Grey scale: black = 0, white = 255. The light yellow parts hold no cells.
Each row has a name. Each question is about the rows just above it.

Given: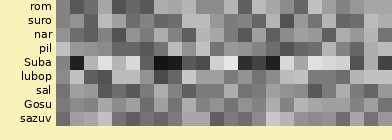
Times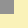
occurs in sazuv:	2
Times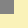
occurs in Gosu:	5
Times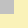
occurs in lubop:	4

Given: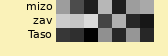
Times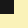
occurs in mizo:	0
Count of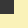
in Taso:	1

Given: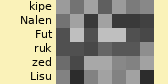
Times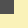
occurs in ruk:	2
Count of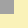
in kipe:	1
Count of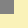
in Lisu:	3
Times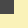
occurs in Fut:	1
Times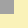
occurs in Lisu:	2
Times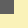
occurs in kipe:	1
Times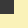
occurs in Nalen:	3

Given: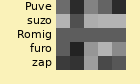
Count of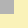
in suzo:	3
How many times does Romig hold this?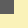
5
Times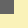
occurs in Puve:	1
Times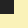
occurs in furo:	1
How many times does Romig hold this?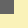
0
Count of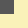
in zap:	1

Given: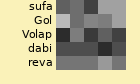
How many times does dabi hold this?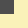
4
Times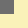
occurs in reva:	0
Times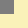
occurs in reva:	0
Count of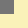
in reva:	4

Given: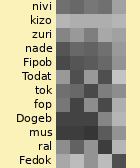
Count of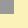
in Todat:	2
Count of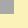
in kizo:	0
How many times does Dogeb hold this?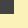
3

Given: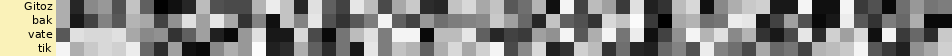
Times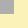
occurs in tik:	4
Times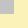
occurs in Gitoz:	4
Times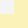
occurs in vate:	6

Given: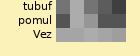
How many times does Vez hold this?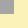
3
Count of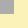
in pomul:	1
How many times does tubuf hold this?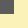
1
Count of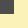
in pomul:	0
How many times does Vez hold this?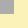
1
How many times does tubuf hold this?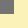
2
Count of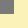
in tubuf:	0

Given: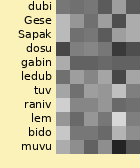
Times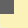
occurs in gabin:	4
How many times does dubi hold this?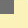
1
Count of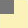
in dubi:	2

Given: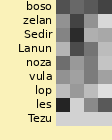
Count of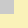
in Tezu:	0
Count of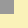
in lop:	1

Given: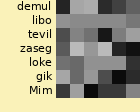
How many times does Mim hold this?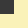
3
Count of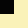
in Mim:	0
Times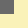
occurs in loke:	1
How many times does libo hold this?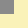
4
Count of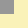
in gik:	1
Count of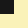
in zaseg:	0

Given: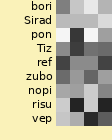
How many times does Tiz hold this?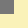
0
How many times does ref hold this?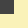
2
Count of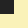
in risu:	2
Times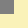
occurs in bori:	1
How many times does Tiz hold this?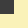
1
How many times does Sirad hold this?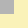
0
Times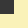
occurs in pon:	1

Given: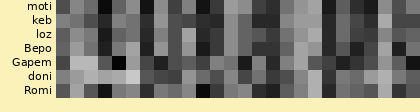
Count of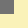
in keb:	2
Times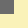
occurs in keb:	1
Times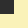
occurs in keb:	3

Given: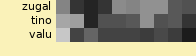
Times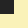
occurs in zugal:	1
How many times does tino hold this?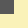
2
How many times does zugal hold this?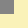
2
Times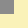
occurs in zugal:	1
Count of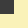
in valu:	2

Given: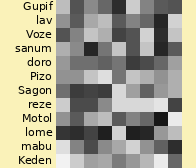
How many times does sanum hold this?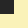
2
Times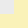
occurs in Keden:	1

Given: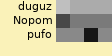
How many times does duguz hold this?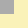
3
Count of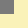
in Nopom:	3
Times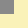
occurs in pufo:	3
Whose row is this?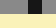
pufo

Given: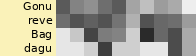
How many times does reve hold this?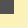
3
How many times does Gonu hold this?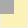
1
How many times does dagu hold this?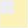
0

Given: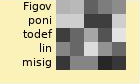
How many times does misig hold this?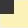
2
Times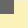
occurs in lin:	2
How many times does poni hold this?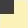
2
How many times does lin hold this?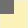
0

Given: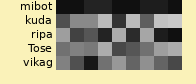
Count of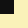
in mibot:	5
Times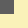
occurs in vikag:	0
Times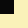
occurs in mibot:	0
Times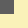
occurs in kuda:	1

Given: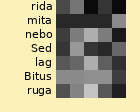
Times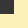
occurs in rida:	1
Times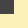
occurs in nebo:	0
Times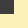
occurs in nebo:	1
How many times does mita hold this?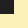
0
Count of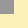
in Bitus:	0

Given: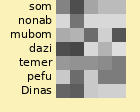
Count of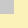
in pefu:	2
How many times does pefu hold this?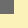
1
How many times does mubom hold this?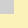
1
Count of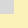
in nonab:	4

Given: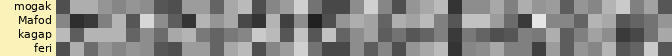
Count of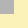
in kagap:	4
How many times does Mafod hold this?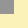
3
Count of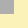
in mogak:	3
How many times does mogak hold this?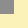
4
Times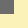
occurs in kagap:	1
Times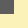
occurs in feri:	2

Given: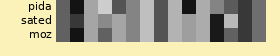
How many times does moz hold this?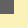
3
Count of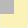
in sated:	1
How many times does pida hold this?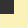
0
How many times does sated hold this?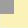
1
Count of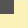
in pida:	2

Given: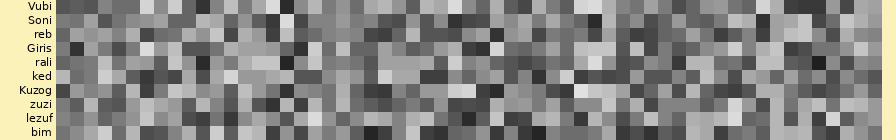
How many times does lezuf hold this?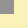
3
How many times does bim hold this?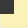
3
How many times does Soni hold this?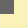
6
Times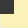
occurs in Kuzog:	2
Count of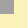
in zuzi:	1
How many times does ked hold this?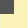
8
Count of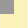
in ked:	4

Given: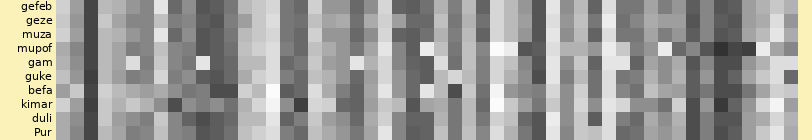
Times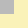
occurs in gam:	3
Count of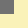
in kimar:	2
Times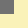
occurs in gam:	1
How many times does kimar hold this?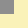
8
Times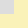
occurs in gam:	5
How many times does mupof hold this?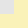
1

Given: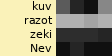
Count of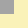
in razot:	1
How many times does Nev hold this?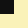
3
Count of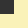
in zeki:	0
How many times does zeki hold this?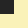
1

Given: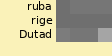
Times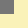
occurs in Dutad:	2
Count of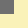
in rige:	4
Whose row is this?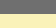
rige
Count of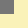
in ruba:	3
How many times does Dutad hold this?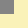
0
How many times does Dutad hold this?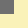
0

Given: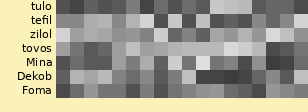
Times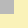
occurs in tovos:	4
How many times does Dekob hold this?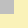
2
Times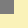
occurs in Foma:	2
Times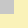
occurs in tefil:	1
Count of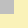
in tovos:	1
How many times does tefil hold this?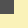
4
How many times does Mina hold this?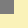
1

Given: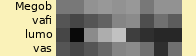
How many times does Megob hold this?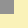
4
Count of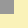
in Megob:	2
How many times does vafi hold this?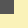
2
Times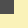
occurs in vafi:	1
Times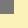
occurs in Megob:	3

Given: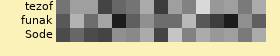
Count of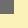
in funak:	3
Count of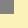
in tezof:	1
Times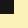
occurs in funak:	0
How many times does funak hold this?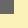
0
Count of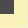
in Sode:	2
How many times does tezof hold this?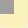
4
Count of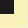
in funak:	2

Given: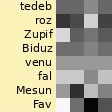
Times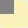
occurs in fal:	0
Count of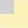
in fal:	0
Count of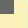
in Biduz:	0
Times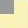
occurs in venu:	4
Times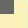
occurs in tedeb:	3
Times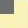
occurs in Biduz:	3

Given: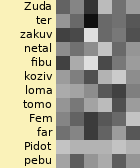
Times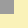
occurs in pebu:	0
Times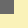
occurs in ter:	2
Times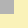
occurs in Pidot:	4

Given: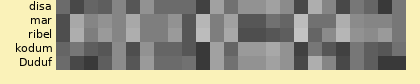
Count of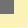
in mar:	3
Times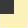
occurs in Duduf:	4
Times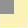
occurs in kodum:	2
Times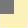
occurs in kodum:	3
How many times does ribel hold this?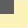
1

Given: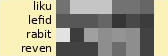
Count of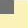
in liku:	3
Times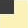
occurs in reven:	0
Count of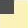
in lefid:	0
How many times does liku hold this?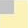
3

